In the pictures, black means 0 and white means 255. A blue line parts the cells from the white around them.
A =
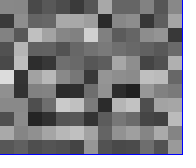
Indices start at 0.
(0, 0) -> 136
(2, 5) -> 129
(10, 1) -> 96
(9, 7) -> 100
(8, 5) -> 87
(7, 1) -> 137
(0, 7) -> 168
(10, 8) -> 73
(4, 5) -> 105
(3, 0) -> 81
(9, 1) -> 133
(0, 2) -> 73
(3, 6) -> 114
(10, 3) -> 84
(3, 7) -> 122
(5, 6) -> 57
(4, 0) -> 73
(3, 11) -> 88
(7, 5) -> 192
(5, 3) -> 184
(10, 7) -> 82
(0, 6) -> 85
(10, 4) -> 80
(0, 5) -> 58
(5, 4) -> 137
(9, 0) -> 169
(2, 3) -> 163
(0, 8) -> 101
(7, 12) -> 166
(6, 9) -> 32
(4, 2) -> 45
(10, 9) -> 75

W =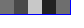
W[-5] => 114
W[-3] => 200
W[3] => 34
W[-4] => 73

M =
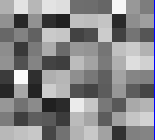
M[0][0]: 176
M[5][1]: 250
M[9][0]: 184
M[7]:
[151, 114, 139, 32, 42, 235, 198, 120, 88, 169, 180]
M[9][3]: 70
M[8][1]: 63
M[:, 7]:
[102, 196, 204, 117, 122, 95, 92, 120, 92, 162]
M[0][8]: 246
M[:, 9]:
[152, 142, 116, 203, 222, 133, 92, 169, 197, 128]
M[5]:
[59, 250, 47, 175, 182, 143, 120, 95, 163, 133, 130]
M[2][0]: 103
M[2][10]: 85
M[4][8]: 176
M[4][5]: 188
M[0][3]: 227
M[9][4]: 114
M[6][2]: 35
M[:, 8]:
[246, 41, 65, 192, 176, 163, 151, 88, 161, 50]
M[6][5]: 81
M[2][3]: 202
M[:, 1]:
[227, 39, 130, 57, 81, 250, 167, 114, 63, 193]
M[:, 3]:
[227, 46, 202, 172, 67, 175, 205, 32, 89, 70]
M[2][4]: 198
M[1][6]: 188
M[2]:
[103, 130, 97, 202, 198, 66, 77, 204, 65, 116, 85]

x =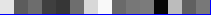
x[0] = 229
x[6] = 216
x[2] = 109
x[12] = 188

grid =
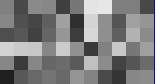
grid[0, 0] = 128
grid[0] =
[128, 73, 138, 135, 63, 118, 229, 231, 127, 126, 72]
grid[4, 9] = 86
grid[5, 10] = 139
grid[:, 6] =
[229, 212, 216, 58, 192, 131]
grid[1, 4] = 160
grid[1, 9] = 161
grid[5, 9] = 135
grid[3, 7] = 129
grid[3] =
[210, 202, 199, 135, 203, 145, 58, 129, 199, 119, 159]
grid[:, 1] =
[73, 80, 87, 202, 59, 88]
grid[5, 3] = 116
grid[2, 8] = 95
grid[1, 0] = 135
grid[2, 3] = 101
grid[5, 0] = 31

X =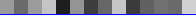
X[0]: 154
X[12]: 106
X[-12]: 155
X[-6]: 198
